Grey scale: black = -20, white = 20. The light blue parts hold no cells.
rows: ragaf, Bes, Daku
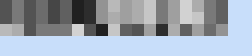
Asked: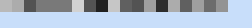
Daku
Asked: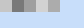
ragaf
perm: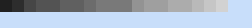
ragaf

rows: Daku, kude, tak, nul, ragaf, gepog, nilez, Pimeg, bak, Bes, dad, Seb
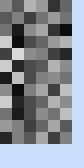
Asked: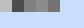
nilez
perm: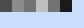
Bes

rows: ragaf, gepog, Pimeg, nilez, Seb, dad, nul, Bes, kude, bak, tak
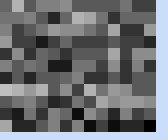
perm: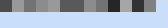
kude
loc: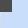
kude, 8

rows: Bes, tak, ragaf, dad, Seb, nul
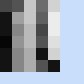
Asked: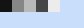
ragaf
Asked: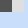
dad
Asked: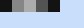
nul
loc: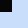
dad, 1
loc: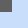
tak, 4
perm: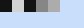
Seb

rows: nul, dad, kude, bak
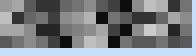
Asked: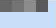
nul
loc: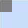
kude, 7
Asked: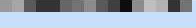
nul
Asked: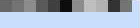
nul
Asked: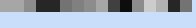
kude
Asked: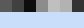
nul
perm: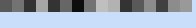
nul

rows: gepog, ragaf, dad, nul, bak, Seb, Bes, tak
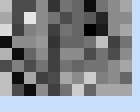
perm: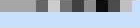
tak
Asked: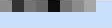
gepog
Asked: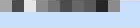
ragaf
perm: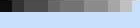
gepog
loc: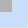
bak, 1
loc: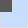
ragaf, 8
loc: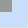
nul, 4

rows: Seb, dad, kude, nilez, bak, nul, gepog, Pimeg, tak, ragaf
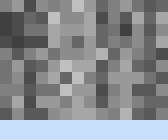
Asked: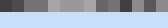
kude
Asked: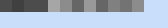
nilez
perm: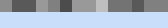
Pimeg
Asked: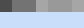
kude
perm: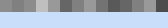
Seb
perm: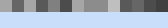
dad

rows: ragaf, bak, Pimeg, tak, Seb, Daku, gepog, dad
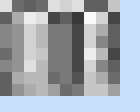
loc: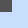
gepog, 7
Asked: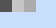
gepog

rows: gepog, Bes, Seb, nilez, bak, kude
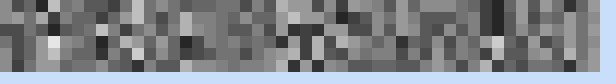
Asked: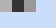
kude
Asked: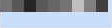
Seb
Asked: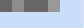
Bes
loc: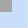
Bes, 4

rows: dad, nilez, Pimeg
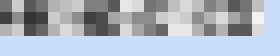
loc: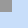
dad, 19
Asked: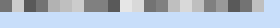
dad
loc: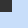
nilez, 3
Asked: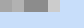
nilez

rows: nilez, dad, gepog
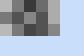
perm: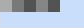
dad
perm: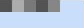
dad
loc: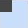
gepog, 3
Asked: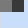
nilez
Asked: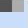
dad

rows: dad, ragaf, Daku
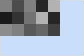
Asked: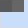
Daku
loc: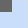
Daku, 4
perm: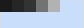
ragaf
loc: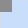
Daku, 1
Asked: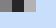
dad
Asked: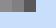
Daku

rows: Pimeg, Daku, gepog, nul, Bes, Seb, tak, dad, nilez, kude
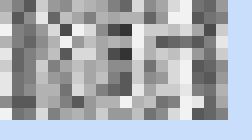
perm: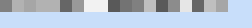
Daku
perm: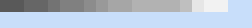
nul
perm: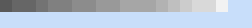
Pimeg
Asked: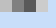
tak
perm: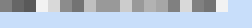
kude
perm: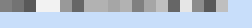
Daku

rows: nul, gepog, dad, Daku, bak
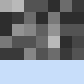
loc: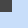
Daku, 7
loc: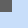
dad, 4
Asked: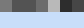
Daku
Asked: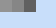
dad
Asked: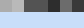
nul
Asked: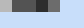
nul

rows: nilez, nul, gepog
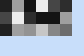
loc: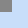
gepog, 5
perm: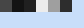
nilez
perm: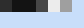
nul
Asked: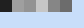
gepog

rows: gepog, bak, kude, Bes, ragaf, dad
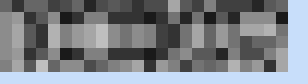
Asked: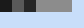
bak
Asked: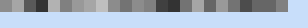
Bes
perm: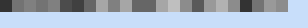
Bes

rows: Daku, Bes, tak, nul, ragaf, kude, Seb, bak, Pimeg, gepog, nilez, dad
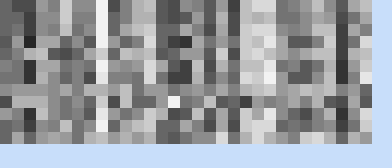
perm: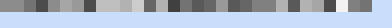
Bes
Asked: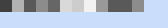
Seb
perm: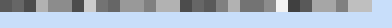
Bes
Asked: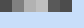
Daku

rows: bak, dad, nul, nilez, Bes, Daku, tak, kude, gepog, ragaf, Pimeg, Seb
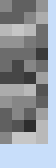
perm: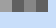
ragaf
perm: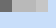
nul
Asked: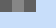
ragaf
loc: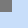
nilez, 3
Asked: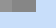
gepog

